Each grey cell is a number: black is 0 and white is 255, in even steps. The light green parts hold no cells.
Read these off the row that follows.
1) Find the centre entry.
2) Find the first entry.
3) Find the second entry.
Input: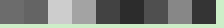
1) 66
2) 108
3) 100

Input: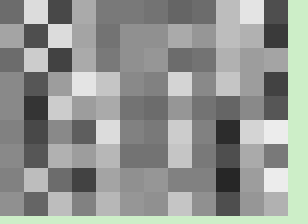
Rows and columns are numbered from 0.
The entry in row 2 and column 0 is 108
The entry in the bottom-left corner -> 144
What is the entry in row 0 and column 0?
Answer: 108
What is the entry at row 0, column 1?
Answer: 220
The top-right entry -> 78
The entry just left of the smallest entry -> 129
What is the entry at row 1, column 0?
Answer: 164
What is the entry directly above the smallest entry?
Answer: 78
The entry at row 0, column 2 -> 72
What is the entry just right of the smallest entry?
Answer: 157
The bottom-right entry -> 177
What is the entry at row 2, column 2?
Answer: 66
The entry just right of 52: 204
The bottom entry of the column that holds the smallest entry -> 78

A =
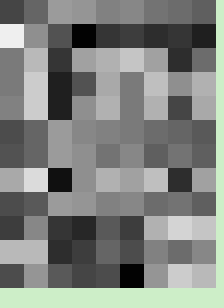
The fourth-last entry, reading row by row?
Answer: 2
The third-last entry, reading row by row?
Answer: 149
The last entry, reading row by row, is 185
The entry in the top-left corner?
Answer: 69
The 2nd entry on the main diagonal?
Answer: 143
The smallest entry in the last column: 31
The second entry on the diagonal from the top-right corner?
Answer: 53
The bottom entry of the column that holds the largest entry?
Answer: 76
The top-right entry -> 95
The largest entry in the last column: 197
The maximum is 239
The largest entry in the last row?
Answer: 204
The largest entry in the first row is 155
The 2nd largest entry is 219
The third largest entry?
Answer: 212
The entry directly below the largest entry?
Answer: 122
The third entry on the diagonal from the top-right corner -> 161
